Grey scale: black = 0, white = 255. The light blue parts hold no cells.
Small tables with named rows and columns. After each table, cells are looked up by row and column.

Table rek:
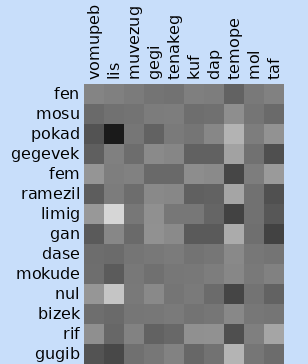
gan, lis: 135
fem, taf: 154
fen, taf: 129
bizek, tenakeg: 122
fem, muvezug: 129
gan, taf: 66
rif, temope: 79
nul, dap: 107
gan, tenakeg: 138
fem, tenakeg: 105
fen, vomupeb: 132
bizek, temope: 136
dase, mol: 119
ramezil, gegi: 137
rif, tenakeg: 104
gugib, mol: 118
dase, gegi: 120
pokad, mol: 125
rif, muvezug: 130

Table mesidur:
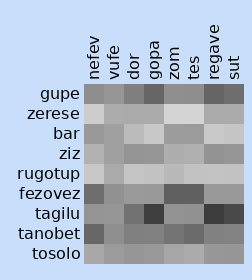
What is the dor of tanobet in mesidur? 128
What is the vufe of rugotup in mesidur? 170
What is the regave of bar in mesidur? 201
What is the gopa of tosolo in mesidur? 153
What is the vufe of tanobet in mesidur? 143
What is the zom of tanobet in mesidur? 116
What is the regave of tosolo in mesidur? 152
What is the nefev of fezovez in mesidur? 110
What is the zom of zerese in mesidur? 212
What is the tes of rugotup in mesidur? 194
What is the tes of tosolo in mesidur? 171
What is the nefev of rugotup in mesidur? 199
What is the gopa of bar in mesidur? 200
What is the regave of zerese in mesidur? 170
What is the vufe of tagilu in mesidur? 150
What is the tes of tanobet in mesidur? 108

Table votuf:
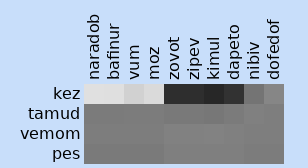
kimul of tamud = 119
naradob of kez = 224
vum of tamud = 124
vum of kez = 209
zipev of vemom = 129
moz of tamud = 124
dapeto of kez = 50
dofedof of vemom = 126
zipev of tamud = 121
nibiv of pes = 124
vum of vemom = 125
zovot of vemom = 129
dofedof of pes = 124
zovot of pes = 127
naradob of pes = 122
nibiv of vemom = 126
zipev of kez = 46

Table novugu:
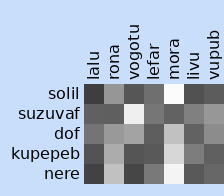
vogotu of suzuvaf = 239
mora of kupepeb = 215
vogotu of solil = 86
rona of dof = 153
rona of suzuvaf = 95
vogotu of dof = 163
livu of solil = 81
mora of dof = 193
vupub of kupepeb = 96
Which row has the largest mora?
solil

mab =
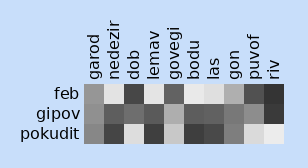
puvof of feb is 81
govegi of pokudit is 200
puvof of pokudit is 218
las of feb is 223
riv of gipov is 58
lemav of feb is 228

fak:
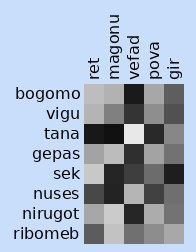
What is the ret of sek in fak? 200
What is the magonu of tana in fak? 17
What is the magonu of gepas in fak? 188
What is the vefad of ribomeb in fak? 112
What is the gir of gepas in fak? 114
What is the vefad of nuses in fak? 181
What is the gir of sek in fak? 30
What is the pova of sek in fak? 108
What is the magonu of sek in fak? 37
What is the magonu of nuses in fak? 35
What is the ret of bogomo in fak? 189
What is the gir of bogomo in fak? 94
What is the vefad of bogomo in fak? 26
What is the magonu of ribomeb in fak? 194
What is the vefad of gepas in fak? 47
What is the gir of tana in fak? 135
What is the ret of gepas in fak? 163
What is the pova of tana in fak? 41
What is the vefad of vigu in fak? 52

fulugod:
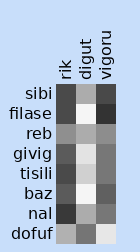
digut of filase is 245
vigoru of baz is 96
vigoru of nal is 119
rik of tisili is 74
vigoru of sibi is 73
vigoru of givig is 119
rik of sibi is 74
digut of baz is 245
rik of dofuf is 177
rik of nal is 57
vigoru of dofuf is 231
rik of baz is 91
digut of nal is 172
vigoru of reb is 141

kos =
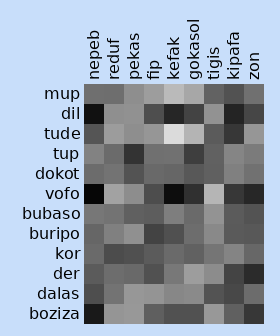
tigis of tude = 91
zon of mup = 112
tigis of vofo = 181
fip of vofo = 77
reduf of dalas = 115
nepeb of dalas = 78
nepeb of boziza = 25
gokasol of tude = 180
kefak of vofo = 13
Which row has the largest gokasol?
tude

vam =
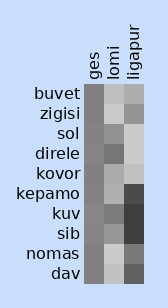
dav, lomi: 194
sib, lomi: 151
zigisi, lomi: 202
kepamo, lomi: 176
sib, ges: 132
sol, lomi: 146
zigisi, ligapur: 149
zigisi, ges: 128
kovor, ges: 129
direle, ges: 133
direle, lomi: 118
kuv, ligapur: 62
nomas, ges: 128
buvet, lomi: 191
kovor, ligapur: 193
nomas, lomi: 203
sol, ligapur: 203
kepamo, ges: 130
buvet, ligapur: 174

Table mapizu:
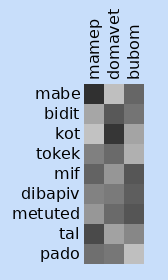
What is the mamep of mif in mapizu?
99
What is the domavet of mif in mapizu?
150
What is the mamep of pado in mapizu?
111
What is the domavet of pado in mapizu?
119
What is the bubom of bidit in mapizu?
116
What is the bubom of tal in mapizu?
135

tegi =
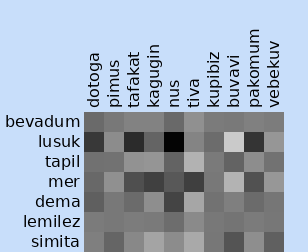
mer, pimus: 144
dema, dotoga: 95
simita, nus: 140
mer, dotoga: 104
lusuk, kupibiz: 108
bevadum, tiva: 144
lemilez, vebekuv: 119
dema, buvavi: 127
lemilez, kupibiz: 120
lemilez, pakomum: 123
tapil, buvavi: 99
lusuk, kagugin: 100
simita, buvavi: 84
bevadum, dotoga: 106
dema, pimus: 120
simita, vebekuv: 96
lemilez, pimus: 120
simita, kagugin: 164
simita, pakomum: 142
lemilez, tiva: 138

